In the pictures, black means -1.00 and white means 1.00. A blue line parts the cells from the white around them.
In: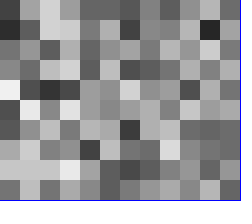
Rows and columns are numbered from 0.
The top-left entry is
-0.48
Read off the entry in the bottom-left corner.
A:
-0.09
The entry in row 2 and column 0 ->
-0.09
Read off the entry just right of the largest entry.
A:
-0.38
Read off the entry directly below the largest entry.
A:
-0.38
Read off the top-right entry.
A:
-0.15
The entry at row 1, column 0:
-0.65
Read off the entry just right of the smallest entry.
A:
0.28
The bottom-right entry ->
-0.21
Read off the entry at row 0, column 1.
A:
0.28
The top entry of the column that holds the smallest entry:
0.43
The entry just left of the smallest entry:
0.43
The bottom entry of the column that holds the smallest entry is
0.43
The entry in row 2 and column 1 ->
0.18
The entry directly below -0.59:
0.07
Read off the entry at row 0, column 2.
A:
0.65
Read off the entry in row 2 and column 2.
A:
-0.27

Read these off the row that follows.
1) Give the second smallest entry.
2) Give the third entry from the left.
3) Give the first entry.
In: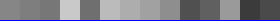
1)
-0.42
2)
-0.07
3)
0.05

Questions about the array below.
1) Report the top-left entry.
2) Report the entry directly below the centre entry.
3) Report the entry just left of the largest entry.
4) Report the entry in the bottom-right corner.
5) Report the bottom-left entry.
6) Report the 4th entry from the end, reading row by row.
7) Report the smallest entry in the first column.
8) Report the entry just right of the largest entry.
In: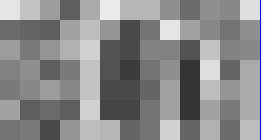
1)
0.79
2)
-0.42
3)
0.33
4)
0.48
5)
-0.10
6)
-0.21
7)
-0.16
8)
0.43

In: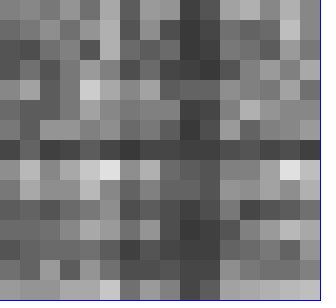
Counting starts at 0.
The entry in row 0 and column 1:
0.06
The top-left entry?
0.00
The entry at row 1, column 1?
-0.06
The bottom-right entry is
0.49
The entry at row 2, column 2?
-0.12
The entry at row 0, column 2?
-0.06
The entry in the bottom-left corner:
0.21
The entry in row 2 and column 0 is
-0.34
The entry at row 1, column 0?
-0.17
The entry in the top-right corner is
0.06

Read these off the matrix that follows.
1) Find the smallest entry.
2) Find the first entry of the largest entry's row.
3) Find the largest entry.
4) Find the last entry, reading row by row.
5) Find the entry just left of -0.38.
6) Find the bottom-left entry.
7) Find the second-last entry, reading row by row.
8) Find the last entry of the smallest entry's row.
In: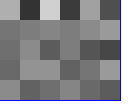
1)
-0.60
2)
0.37
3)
0.63
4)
-0.28
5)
0.26
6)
0.09
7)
-0.18
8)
-0.38

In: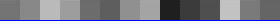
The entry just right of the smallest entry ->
-0.54
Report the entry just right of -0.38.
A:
0.52
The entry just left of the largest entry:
-0.38
